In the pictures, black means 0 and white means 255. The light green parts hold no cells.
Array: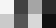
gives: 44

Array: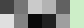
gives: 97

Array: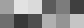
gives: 63

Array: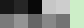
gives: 205

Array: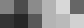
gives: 102

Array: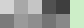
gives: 62

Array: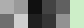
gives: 96

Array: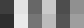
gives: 144

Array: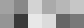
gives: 198

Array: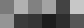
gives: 199
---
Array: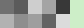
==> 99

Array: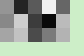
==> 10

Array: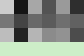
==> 111

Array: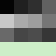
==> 158

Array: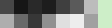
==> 237

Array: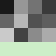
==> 81

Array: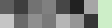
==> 150

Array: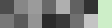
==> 112
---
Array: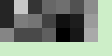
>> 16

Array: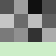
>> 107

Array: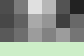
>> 149

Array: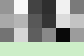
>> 52

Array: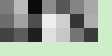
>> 207

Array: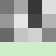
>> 229

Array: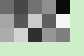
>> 203
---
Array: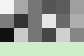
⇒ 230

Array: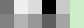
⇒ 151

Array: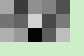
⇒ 210

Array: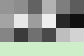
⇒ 238

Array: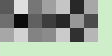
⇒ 40

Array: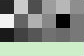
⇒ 136
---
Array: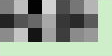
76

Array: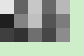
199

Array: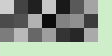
25

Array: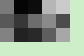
12

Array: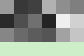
177

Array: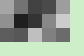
66
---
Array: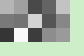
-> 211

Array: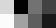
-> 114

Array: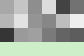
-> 148

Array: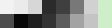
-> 215

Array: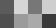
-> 119

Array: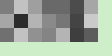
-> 180

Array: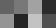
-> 162

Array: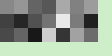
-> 81
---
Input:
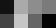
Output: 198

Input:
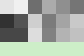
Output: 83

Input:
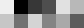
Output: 113

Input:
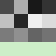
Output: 38

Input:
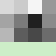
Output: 123

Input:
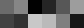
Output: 50
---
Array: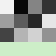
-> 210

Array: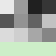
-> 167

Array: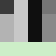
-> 15

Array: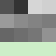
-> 118

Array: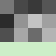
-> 107

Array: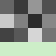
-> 214

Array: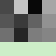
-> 125

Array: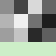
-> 41

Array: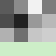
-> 198
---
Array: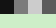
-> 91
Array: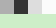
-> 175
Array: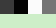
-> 58
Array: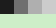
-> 111
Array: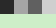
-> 96
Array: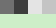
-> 112
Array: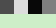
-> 76
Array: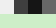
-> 63
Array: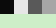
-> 89
